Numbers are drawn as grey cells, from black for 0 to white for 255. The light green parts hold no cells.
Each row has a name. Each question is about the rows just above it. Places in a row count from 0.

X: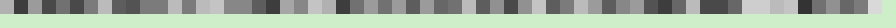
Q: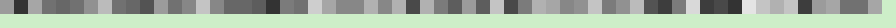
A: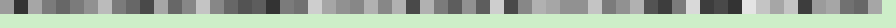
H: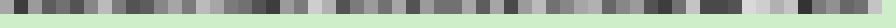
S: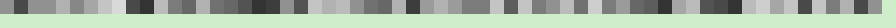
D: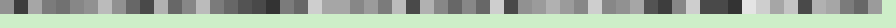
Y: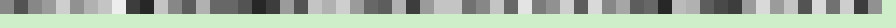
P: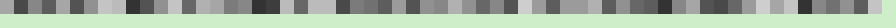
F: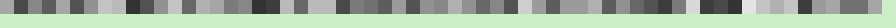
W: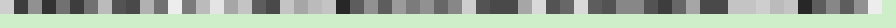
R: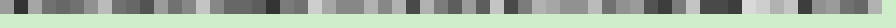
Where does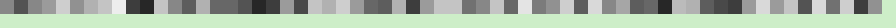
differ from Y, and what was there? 21, 83
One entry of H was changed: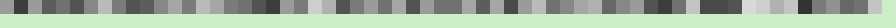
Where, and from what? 0, 166
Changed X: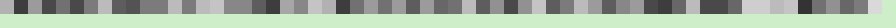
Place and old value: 46, 83
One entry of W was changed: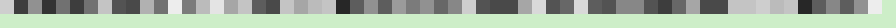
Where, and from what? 7, 187
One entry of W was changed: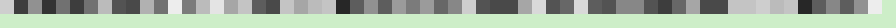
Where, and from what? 30, 145

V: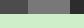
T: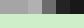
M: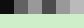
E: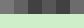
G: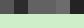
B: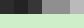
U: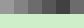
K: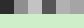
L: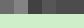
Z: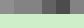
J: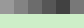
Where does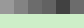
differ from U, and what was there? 3, 86
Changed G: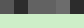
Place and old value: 5, 35
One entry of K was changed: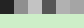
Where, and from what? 0, 44

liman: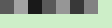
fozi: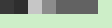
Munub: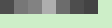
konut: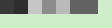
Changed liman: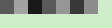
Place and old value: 6, 130
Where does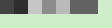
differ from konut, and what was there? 0, 56
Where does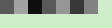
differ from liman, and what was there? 2, 25
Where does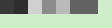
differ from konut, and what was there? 2, 198
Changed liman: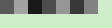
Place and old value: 3, 89
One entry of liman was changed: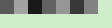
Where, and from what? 3, 89

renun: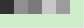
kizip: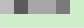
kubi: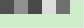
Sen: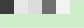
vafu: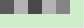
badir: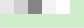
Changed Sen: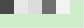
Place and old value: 0, 60
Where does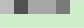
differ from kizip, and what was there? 1, 91
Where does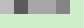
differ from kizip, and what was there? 4, 122

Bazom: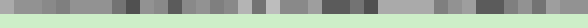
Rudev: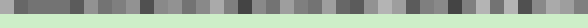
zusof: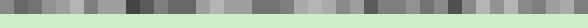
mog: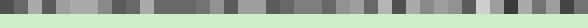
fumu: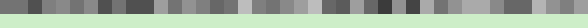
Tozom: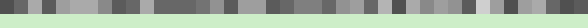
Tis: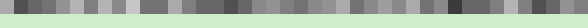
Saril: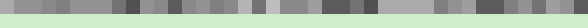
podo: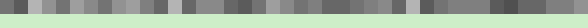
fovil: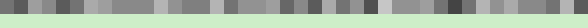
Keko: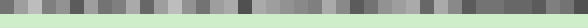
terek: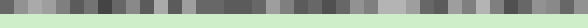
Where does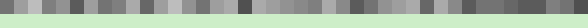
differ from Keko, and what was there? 37, 103
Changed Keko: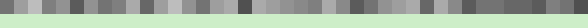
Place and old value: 6, 158
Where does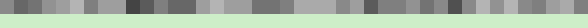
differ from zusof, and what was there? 22, 180
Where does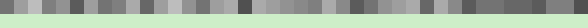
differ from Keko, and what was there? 40, 115
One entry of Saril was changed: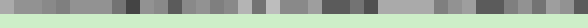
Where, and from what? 9, 80
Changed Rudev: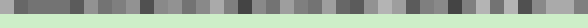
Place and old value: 40, 158

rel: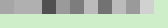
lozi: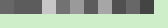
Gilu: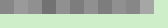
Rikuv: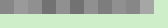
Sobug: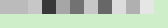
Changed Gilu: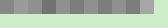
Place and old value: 9, 135
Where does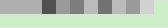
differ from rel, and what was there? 0, 166

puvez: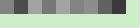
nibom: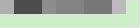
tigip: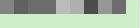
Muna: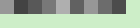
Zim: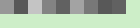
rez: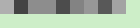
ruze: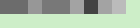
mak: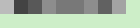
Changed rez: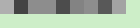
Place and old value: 6, 151
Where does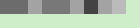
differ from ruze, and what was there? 2, 151
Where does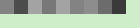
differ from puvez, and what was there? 7, 97
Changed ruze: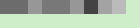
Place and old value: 5, 163

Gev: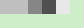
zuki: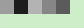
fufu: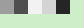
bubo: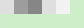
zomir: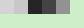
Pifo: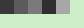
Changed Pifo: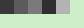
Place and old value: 4, 167
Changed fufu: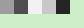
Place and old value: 3, 212
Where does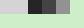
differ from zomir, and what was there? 1, 200
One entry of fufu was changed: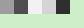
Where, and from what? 4, 37

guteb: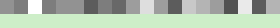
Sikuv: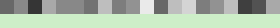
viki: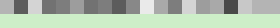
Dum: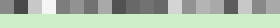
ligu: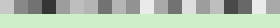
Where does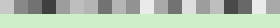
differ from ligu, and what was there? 3, 53
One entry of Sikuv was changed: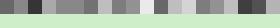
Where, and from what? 19, 169
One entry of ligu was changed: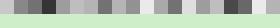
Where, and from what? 19, 169
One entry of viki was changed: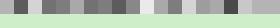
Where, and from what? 5, 157

